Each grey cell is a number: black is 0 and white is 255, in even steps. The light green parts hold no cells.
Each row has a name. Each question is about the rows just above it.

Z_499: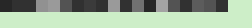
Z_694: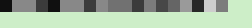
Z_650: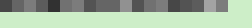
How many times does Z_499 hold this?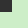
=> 7
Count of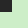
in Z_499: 2
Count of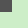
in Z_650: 3

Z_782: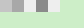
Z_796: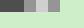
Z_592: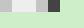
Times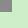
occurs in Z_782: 1
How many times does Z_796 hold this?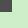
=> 2
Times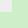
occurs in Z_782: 2
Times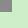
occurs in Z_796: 0
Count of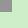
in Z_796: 2
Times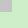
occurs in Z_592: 2
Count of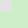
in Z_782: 0

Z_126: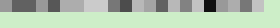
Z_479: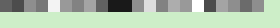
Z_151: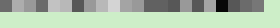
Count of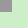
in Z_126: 3
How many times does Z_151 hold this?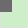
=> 3
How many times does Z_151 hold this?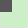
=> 4
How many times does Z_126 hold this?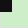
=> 1

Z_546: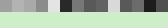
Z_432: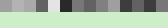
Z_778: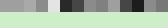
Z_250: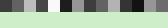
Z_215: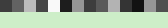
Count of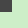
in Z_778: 2
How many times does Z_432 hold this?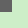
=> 3

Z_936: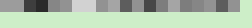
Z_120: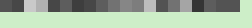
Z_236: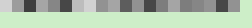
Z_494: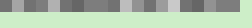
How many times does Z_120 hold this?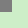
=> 1
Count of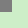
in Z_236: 2
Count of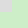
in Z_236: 0
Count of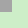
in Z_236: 3
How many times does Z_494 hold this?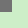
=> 6
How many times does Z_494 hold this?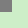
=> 5

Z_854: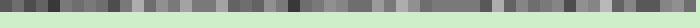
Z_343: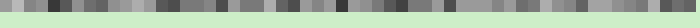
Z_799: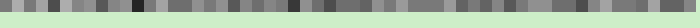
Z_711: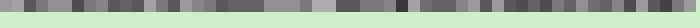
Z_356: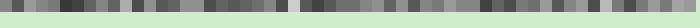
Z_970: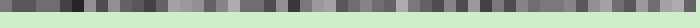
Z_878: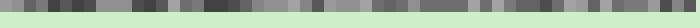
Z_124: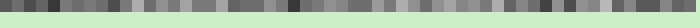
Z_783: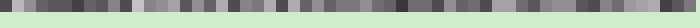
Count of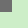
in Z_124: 12
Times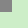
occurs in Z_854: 6
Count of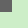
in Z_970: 6
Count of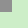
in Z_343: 6
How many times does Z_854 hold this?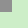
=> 6

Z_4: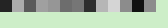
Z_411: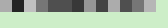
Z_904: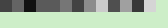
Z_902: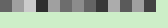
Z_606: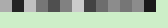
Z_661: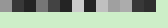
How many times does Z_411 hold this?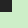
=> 1
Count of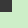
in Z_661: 2

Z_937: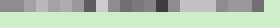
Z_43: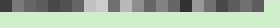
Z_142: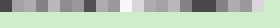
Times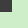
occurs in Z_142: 0
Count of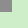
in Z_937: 5
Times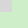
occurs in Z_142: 2
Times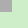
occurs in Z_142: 4
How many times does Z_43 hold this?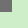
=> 3
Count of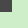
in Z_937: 0

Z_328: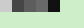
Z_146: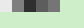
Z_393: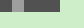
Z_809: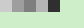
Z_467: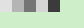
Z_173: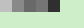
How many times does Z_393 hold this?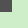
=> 4
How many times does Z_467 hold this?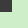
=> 1

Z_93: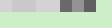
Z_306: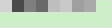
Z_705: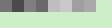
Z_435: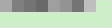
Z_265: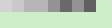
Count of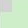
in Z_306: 1
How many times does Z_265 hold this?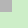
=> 2
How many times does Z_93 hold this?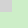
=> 3
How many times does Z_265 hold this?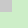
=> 1

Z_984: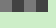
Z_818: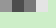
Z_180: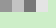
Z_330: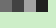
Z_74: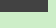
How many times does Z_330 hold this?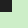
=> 1
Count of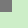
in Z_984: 2
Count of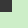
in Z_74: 0

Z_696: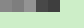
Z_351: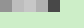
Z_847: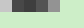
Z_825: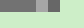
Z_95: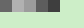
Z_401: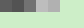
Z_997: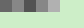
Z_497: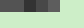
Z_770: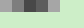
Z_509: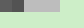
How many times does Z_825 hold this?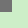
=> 3
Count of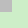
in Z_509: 3
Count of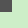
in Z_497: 2
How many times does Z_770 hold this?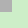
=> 0

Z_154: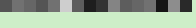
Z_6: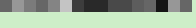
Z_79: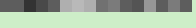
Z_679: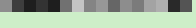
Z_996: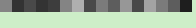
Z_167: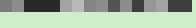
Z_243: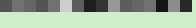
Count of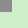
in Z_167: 3
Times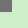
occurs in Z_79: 1
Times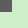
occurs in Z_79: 6
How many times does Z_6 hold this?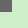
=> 4
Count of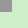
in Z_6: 2

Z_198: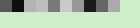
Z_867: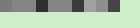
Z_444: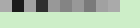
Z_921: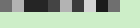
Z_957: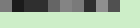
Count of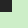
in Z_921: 2
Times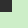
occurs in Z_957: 3
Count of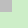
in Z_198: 1
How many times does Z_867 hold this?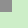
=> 1
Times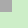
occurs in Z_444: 2
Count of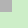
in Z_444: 0
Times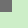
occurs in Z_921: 2

